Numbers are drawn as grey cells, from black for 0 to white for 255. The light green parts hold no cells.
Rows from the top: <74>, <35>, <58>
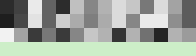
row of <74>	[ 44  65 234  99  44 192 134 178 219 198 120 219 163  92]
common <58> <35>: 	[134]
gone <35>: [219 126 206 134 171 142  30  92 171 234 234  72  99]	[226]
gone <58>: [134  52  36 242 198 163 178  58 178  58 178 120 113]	[155]
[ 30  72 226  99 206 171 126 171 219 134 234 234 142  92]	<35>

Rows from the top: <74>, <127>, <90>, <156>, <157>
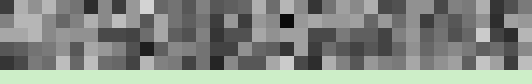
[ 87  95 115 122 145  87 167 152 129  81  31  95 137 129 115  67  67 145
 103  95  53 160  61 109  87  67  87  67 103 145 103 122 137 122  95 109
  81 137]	<156>

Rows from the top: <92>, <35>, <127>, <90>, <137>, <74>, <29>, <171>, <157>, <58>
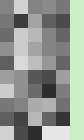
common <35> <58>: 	[75]
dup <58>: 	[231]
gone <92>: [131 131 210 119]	[138]
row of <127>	[107 204 184 131 101]

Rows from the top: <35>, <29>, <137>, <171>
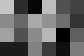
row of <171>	[ 28  28 130  59  14 124]
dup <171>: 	[28]

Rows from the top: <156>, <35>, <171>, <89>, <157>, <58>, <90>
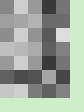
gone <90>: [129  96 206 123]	[198]
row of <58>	[ 96  76  82 165  70]

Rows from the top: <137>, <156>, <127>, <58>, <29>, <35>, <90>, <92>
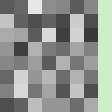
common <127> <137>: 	[91]
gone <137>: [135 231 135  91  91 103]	[142]

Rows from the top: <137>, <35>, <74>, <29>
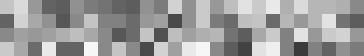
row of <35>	[ 99 210 168 145  87 137 196 129 129 107 152 160  74 145 202 123 107 190
 196 107 182 152 182 226 115  93]
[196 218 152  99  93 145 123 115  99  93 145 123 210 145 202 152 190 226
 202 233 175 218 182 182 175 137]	<137>
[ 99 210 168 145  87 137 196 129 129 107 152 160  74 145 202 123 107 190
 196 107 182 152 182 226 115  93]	<35>

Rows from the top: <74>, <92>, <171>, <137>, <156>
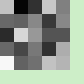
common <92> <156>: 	[98]
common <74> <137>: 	[49]
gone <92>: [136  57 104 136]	[98]

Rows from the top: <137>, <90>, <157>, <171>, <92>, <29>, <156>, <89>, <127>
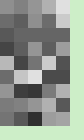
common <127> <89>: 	[88]
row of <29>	[108 197 224  75  75]
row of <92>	[184  69 116 203  82]
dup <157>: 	[101]
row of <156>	[149  62  55 123 177]
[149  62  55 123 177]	<156>
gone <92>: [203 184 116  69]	[82]

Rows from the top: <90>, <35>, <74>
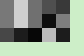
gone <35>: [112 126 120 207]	[14]
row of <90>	[120 207 112  79  57]
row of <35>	[120 207 112  14 126]
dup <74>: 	[28]

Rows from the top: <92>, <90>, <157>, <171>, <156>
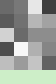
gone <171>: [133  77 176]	[247]
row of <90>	[ 90 113 182 162]
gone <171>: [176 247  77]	[133]
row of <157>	[210 106 141 141]
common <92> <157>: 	[106]

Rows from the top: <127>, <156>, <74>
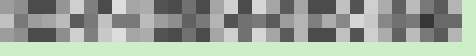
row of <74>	[157 142  75  75 142 207 127 200 221 165 172  83  75 113  75 165 207 113
 214 165  90 180  75  75 193  83 207 172  97 187 121  90 180]
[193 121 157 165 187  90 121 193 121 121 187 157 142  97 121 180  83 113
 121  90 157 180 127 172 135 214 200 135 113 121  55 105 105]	<156>
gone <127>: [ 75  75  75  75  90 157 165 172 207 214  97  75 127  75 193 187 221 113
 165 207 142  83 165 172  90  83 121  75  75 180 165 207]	[149]
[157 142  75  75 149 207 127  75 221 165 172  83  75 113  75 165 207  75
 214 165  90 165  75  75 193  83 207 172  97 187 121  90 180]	<127>

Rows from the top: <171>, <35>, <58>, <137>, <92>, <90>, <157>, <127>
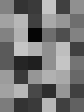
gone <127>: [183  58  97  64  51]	[124]
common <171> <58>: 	[130]
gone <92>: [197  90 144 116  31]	[37]
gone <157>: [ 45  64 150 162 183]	[72]
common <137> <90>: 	[177]
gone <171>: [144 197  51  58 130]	[64]

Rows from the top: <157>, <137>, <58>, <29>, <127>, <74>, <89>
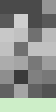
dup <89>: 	[97]
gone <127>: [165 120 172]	[157]
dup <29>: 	[193]
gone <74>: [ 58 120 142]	[128]
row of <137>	[ 89 207  74  89]
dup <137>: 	[89]
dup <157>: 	[74]

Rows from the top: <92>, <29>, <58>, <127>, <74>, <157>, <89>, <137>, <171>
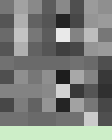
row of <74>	[113 106 106 106 106 113 106  79]
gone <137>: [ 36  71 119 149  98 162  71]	[125]
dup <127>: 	[85]

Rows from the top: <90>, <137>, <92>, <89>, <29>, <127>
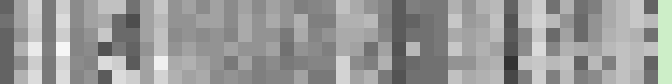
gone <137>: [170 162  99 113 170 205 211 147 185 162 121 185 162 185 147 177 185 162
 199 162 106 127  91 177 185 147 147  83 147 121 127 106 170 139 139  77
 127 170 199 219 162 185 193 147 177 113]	[154]
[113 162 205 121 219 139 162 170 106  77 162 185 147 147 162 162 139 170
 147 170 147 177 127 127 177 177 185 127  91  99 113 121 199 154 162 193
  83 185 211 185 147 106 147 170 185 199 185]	<137>
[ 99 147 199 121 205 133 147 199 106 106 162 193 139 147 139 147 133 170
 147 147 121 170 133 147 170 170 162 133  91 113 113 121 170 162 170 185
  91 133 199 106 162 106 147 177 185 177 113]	<92>
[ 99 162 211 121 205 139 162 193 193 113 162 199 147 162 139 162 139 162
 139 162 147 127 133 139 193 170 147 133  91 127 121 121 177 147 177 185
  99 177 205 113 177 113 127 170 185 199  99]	<90>

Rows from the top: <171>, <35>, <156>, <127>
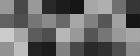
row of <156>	[203 167  92  78 183 153  86 118 153 167]
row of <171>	[153  72 153  41  28  22 167 175 111  54]
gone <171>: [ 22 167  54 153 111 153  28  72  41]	[175]
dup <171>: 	[153]
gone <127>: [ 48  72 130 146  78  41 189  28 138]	[34]
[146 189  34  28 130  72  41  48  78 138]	<127>

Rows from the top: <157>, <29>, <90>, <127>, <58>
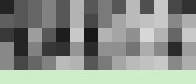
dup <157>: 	[87]
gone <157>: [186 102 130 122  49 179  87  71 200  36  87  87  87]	[79]
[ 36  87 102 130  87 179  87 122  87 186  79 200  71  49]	<157>
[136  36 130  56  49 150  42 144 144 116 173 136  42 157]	<127>

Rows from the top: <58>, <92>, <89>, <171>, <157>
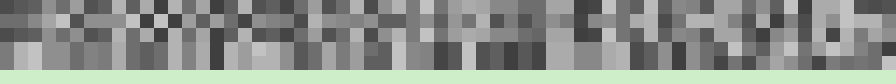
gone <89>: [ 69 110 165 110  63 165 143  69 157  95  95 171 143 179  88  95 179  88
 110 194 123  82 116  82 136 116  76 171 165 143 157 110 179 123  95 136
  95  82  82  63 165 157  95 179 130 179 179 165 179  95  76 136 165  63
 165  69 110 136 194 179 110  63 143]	[102]
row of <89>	[ 76  88  95 143 110 143  82  95 179 110 171  63 179 110 165  63  95 179
  82  95  69 110 157  82 110 179  76 143 179 123 194 116 157 171 165 136
 136 110 102 165 165  63  69 194 116  95 179  95 136 130  88 165 165  95
  63 136 157  82 179  69 179 123 165 143]
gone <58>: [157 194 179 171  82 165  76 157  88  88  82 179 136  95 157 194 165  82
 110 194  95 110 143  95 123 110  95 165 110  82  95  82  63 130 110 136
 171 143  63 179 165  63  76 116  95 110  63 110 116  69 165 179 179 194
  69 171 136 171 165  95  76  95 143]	[187]
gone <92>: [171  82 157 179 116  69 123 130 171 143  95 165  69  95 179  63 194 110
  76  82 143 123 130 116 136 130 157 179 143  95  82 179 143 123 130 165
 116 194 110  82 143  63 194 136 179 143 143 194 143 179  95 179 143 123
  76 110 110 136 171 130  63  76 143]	[150]

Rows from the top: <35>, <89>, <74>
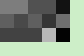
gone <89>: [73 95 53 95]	[110]
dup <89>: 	[95]
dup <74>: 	[66]
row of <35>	[125 125  81  81  18]
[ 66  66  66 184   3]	<74>
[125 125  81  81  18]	<35>
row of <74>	[ 66  66  66 184   3]

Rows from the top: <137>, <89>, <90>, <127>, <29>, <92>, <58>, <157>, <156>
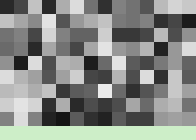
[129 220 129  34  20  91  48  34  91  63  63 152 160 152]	<156>
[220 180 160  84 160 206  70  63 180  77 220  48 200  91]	<92>
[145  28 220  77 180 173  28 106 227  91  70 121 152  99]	<29>

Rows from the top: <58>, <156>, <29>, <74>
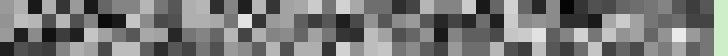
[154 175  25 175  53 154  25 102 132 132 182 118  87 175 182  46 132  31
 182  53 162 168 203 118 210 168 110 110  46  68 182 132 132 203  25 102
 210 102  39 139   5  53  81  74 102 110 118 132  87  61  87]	<58>
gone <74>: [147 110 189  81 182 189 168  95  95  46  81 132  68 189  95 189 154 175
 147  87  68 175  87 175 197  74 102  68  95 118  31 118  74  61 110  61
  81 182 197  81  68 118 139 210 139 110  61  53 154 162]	[124]
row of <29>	[154  31 139  18  61  31 197 162 118  87 168 162  39 118 132 102 182  68
 175 132 139 102 162 118  53  46 189 162  81 102 147  25 132  95  95  74
 197 203 226  95 132 210 118 197 147 162 102 147 234 154 118]

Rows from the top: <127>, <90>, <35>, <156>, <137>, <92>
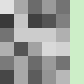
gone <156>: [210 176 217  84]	[162]
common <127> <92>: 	[168]
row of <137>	[122 168 107 154 115]
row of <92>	[ 71 168  92 148 184]
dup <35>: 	[204]

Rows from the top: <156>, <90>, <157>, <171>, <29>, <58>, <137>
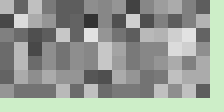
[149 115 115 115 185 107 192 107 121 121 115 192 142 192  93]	<137>
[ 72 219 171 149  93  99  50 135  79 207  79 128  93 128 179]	<90>
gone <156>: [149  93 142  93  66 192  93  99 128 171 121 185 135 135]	[157]
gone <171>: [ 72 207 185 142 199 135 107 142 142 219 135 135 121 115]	[164]
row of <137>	[149 115 115 115 185 107 192 107 121 121 115 192 142 192  93]
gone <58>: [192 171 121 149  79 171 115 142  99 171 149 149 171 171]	[86]
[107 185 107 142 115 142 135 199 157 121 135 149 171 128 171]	<29>

